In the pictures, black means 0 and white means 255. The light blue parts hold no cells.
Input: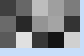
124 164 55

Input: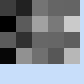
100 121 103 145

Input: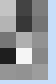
125 55 118

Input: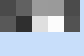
75 252

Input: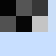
55 7

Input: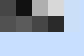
215 70
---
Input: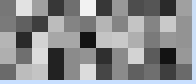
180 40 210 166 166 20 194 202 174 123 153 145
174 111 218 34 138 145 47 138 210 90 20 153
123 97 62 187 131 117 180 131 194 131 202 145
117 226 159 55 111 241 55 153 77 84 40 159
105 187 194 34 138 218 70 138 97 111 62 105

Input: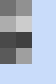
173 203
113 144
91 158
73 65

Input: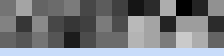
131 55 137 71 55 63 123 77 186 164 35 157 157 43
115 164 99 107 123 71 93 63 21 43 172 1 35 144
99 85 115 85 28 77 107 107 180 164 123 201 172 99

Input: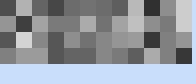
149 63 163 122 122 171 114 163 192 142 122 205
128 155 155 86 100 100 135 122 94 171 128 55
86 212 135 86 142 114 135 149 155 55 128 149
78 178 100 71 108 114 108 94 185 48 142 205

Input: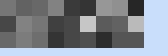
118 98 104 130 58 52 151 144 38
104 124 110 52 71 79 44 85 85
71 130 118 64 71 198 91 98 186

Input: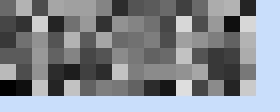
186 77 146 44 29 64 44 194 126 139 139 146 166 56 50 120
106 179 77 166 160 160 132 44 84 91 106 64 106 172 179 36
91 91 153 98 132 70 84 139 120 98 106 194 84 56 64 172
70 50 208 36 113 153 50 146 132 113 70 215 77 153 15 215
56 113 146 84 179 91 166 106 113 126 77 160 146 126 98 179
1 15 194 36 194 98 126 120 98 44 22 222 70 139 36 202

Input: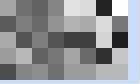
170 84 126 84 63 63 212 30
164 113 99 134 225 218 36 254
156 184 99 120 164 105 48 198
91 126 105 148 178 170 218 120
77 134 142 113 156 156 184 184

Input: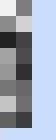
239 125
196 111
163 75
150 47
138 211
118 104
96 60
33 67
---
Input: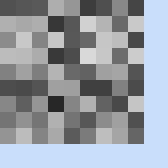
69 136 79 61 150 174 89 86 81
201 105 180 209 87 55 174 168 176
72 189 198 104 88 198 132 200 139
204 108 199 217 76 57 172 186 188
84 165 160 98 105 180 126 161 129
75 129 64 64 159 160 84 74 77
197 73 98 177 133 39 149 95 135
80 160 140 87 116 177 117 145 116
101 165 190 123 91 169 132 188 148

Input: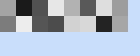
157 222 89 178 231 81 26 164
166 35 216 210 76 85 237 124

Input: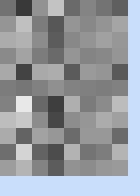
95 115 132 106 195 146 57 114
165 148 136 149 87 124 192 149
151 161 148 136 92 140 178 172
149 136 132 149 106 124 163 138
89 149 154 91 173 169 67 169
129 125 128 130 144 129 118 124
188 139 123 175 62 104 232 129
160 172 150 141 71 140 200 189
106 152 152 107 151 162 99 171
180 125 116 179 76 99 212 110
154 151 140 146 92 131 180 157

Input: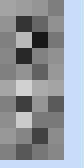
126 150 157 163
144 101 52 146
118 23 186 128
144 131 40 135
152 98 148 128
163 171 209 167
91 150 61 128
121 122 202 142
139 66 132 151
134 118 88 128

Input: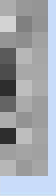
149 151 172
147 129 212
160 142 150
165 182 89
168 168 77
170 190 44
156 170 99
157 147 172
163 189 44
162 163 159
165 155 183

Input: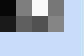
119 249 126 8
132 80 96 26
